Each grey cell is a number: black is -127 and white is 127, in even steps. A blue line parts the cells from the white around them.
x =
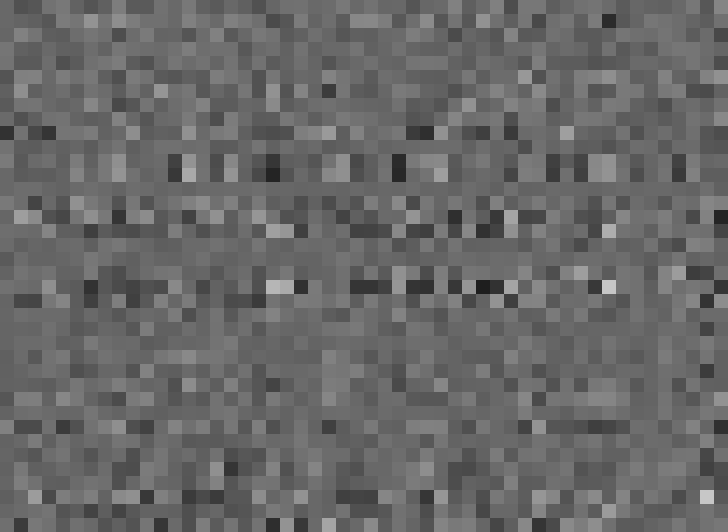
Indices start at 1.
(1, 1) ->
-23
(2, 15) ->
-11
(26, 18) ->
-29
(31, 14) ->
-15
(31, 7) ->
-13
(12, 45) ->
-18
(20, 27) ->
-10
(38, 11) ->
-10
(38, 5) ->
-36
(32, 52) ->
-31
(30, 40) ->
-24
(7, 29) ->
-5
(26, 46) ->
-38
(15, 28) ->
-22
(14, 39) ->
-27
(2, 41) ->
-10
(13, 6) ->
4
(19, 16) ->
-26
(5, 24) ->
-43
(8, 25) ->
-20
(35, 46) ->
-15
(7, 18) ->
-9
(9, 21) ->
-8
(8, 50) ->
-19
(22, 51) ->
-75
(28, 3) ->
-31
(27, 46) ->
-21
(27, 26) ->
-1
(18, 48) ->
-38
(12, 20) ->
-73
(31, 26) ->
-23
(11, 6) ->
-25
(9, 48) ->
-36
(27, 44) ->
-28
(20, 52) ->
-16
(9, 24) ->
-21
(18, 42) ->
-52
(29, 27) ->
-36
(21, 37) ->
36
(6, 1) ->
-43

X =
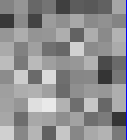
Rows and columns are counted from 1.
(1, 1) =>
3
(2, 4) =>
28
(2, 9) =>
4
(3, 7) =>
45
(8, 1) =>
34
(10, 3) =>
53
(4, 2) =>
1
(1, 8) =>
-30
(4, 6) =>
81
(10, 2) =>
7
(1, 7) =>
-39
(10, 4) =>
-30
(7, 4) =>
32
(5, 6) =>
23
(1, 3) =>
-24
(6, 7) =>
8
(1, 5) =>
-64
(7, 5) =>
-20
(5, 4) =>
31
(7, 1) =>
31
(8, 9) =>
46
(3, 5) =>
46
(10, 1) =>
80
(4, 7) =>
11
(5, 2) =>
-6
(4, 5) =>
-24

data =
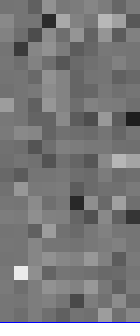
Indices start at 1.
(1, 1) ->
-11
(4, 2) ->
-69
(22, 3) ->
-2
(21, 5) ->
10
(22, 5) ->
-10
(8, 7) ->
2
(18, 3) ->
6
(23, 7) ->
-15
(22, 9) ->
12
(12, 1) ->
-16
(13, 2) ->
-36
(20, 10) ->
-10
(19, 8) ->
1
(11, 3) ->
-43
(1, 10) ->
-5
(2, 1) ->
9
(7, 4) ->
12
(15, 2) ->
-10
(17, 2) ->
-10
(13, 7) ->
-20
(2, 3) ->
-10
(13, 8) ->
-3
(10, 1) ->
-5
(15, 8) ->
-22
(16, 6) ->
-26
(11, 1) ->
-14
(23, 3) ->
-2
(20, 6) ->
-12
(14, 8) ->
-14
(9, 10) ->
-97
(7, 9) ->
-15
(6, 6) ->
-26
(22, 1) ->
-9
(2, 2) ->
-10
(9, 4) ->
-27
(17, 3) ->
-31
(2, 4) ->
-84

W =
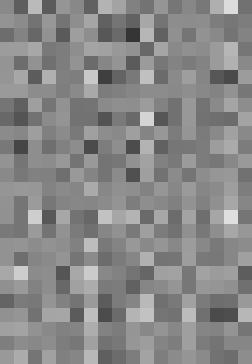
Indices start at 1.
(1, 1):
9
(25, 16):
-11
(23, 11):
66
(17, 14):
16
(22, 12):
-15
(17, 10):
-6
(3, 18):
3
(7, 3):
12
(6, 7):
72
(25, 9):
-7
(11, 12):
-30
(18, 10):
24
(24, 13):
7
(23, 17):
-49
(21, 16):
21
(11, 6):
13
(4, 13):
9
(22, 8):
-35
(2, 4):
23
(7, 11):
12
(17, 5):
18
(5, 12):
-8
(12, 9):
-8
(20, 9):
2
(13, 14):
-10
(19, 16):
-7
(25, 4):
13
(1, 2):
-33
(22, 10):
5
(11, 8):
-2
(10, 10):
31
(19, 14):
29
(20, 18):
-34
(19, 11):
48
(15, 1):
18
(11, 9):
14
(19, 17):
7

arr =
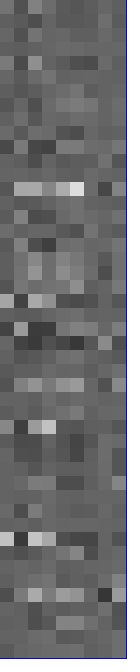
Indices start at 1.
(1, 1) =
-12
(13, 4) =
-23
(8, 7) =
-10
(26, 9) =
-38
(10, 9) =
-29
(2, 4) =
-27
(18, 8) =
-23
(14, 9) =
3
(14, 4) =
6
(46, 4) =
-18
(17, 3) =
-25
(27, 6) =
-25
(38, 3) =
-32
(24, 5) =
-10
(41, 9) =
-21
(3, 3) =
-12
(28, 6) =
26
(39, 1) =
65
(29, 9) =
-26
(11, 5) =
-5
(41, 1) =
-28
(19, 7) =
-23
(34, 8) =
-20
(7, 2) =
-41
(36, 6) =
-30
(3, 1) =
-25
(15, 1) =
-30
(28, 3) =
19
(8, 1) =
-42
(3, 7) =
-32
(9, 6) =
-19
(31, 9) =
-41
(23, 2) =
-36
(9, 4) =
-23
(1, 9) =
-32
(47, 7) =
-31
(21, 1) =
-43
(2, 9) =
-36

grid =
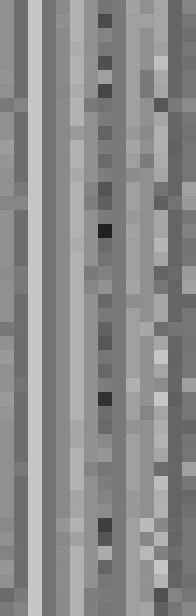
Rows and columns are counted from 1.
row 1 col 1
16
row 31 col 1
16
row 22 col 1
16
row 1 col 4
-13
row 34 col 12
-18
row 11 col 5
10
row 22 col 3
70
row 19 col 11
16
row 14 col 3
70
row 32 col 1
16
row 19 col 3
70
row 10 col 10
25
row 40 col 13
-17
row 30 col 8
-17
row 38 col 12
8
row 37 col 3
70
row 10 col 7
16
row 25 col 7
16
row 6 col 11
-5
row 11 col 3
70
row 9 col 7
16
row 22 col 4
-13
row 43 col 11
16
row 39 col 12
51
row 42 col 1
16
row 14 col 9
-6
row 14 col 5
10
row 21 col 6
49
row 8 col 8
-13
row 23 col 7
16
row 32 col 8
9
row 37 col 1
16
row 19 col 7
16
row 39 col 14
-9
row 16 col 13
-26
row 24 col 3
70
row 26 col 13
-28
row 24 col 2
-16
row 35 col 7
16
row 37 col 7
16
